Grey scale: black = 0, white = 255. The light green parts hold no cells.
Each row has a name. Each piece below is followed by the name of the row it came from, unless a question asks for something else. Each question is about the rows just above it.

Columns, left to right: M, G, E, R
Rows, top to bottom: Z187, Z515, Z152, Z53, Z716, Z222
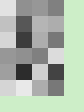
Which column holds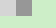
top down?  M
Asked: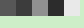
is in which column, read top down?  G
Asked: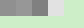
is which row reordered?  Z187
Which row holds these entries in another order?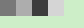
Z152

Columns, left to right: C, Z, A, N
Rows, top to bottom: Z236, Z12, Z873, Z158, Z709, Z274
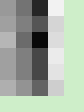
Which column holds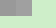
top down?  C
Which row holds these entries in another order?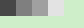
Z709
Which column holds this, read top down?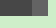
A
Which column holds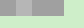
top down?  C

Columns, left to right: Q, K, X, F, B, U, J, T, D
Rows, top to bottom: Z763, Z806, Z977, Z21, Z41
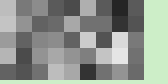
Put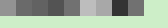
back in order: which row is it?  Z41
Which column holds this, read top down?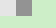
T

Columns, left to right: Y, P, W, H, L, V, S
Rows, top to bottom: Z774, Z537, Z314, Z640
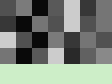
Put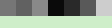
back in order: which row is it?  Z640
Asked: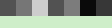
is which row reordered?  Z314
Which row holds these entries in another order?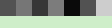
Z314
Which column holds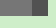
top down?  S
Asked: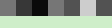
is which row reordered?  Z537

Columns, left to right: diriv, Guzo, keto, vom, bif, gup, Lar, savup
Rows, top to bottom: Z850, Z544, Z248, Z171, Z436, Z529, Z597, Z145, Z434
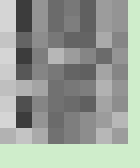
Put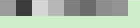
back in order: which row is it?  Z145
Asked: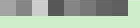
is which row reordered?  Z436
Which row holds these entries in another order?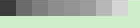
Z145
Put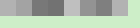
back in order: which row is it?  Z529

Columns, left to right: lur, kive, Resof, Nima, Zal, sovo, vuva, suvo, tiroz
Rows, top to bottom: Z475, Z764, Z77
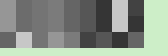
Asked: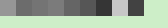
Z475
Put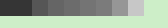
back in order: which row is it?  Z764
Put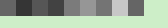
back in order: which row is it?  Z77
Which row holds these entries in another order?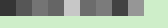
Z475

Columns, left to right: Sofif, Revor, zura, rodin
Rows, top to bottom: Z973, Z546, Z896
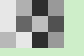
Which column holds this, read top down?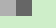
Revor
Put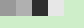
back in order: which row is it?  Z973
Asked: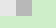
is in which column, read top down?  Sofif

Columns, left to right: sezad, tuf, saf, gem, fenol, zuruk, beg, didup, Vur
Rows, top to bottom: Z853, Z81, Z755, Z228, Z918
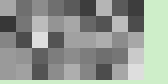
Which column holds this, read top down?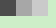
Vur
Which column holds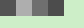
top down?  beg
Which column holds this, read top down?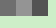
gem
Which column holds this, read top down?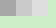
Vur
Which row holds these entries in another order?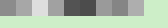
Z918
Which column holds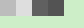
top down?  saf

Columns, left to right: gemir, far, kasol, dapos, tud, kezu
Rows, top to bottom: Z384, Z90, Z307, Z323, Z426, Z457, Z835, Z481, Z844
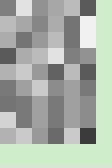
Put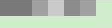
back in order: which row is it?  Z457
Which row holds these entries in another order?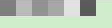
Z384
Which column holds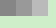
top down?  kasol
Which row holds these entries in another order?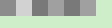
Z481
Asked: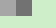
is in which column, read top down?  far
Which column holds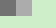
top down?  far

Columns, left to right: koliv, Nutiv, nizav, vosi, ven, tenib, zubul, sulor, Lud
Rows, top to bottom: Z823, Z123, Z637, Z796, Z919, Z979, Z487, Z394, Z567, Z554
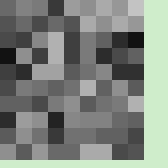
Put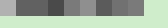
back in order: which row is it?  Z487
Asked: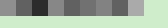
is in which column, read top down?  zubul
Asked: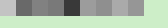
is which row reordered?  Z823
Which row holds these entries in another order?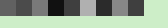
Z637
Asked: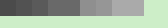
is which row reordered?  Z554
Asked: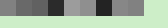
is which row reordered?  Z394

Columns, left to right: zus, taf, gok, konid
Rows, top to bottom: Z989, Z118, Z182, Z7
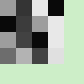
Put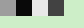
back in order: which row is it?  Z182
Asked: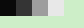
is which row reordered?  Z989
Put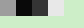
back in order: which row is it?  Z989
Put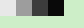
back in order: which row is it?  Z118

